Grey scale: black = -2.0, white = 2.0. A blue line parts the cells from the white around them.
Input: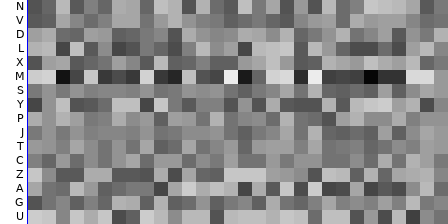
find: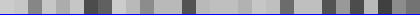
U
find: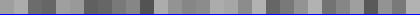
D
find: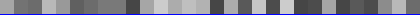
A

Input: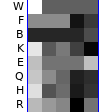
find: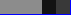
F
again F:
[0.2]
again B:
[-1.4]
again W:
[-0.5]
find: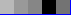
R

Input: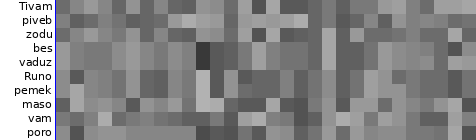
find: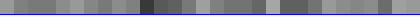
vaduz
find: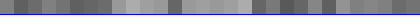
piveb
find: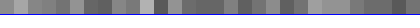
pemek
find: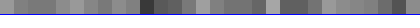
bes

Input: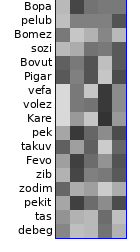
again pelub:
[0.0]
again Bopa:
[-0.1]

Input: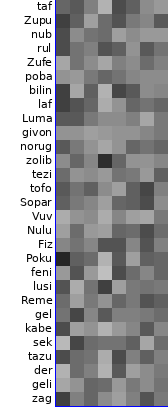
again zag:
[0.0]
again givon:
[0.3]
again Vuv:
[0.7]

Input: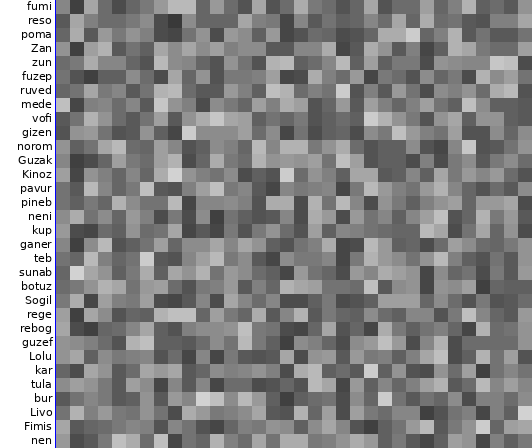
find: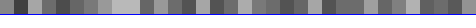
fumi
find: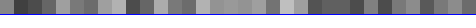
Guzak
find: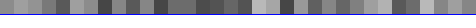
tula
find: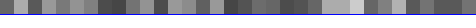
poma
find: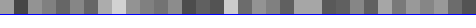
Kinoz

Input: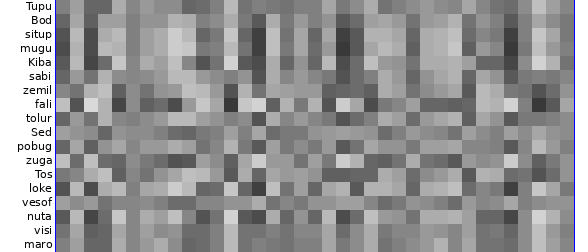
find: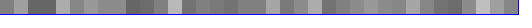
Tupu
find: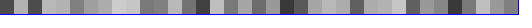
mugu
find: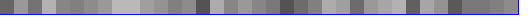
tolur

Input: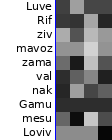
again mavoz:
[0.3]
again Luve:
[-0.9]
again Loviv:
[0.2]
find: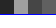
nak
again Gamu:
[-1.3]

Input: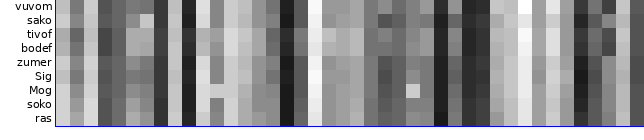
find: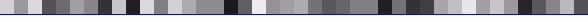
soko
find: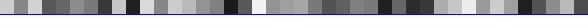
zumer
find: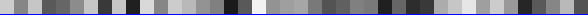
sako
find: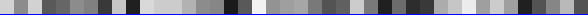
Mog

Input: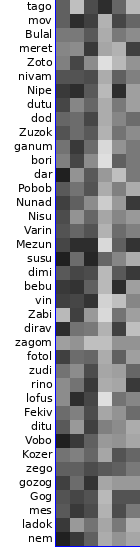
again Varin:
[-0.7]
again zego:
[-0.5]
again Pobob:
[0.7]
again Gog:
[-0.7]
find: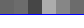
dod
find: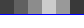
Nunad
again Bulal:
[-0.1]

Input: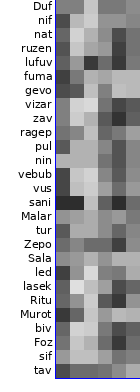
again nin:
[0.8]
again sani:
[-1.3]
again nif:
[0.3]
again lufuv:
[-1.1]
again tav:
[-0.3]
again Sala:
[0.8]
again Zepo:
[-0.3]

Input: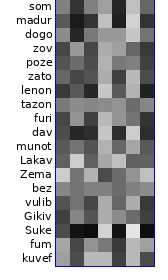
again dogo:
[0.4]
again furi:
[0.3]
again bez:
[0.0]
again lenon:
[-0.6]
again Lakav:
[-0.5]

